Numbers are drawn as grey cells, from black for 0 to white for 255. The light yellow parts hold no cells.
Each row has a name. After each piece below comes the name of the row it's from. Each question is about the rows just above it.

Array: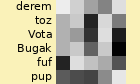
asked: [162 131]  derem
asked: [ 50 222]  Vota
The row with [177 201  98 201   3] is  Bugak

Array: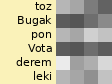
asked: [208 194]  pon
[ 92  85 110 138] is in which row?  Bugak

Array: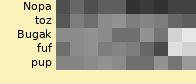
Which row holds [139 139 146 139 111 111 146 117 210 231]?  Bugak
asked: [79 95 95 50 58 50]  Nopa
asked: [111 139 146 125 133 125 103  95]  toz
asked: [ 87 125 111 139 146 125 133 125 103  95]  toz
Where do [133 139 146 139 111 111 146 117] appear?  pup
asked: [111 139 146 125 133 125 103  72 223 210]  fuf

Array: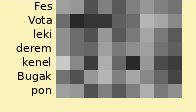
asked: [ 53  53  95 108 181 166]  Vota
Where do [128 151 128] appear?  Fes
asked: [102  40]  kenel
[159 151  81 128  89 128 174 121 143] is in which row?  pon

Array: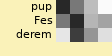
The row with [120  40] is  Fes
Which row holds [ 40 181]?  Fes
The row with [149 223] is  derem
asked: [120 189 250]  pup

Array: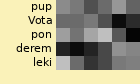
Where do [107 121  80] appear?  Vota
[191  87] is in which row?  pon
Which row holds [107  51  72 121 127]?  leki
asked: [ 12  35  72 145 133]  derem
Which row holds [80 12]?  Vota
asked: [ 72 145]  derem

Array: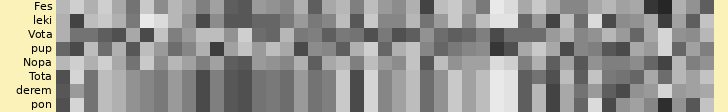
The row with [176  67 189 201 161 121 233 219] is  Fes
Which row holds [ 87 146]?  Nopa
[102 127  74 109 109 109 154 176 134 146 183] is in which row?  Vota
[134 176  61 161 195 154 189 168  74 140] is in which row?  pup
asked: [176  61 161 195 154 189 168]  pup

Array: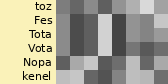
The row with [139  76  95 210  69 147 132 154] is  Tota
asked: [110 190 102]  Nopa
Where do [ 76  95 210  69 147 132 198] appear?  Fes
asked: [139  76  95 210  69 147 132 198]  Fes

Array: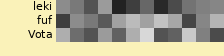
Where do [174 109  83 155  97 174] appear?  Vota
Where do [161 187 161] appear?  fuf
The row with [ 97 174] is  Vota
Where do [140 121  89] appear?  fuf
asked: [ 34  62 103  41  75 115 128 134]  leki
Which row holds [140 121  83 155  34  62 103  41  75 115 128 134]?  leki

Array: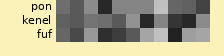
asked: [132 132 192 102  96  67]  pon
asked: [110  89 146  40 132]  kenel
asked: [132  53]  kenel
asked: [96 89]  kenel

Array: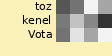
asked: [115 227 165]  Vota
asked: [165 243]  Vota
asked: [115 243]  toz
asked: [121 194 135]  kenel

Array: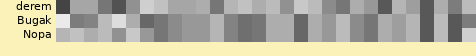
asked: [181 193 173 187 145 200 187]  derem
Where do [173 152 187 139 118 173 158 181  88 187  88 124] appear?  Bugak
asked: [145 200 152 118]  Nopa
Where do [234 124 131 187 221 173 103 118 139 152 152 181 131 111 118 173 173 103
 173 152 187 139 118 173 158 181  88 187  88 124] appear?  Bugak

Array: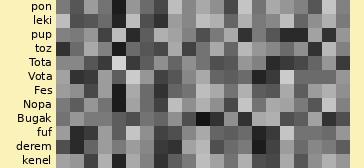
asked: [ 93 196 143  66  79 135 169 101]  fuf
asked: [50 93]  kenel
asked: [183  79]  derem
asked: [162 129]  pup
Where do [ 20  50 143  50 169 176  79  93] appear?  Bugak
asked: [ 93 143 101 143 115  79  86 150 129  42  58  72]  Tota
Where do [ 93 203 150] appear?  Vota

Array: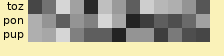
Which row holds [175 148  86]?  toz
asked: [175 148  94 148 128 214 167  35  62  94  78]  pon
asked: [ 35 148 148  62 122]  pup
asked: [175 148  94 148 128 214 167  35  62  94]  pon
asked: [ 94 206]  toz
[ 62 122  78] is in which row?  pup
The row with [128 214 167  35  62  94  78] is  pon

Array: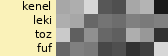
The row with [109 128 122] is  leki
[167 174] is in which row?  kenel
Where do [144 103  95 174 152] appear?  toz
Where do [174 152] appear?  toz
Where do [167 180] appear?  kenel

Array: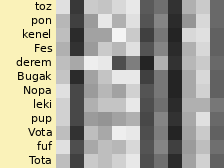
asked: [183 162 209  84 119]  Nopa
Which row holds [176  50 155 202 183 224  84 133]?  Fes
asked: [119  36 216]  kenel
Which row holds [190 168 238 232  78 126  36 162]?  Vota
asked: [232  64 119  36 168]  Bugak

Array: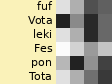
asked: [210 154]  Fes
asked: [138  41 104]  Vota
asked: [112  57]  Tota
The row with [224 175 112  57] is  Tota

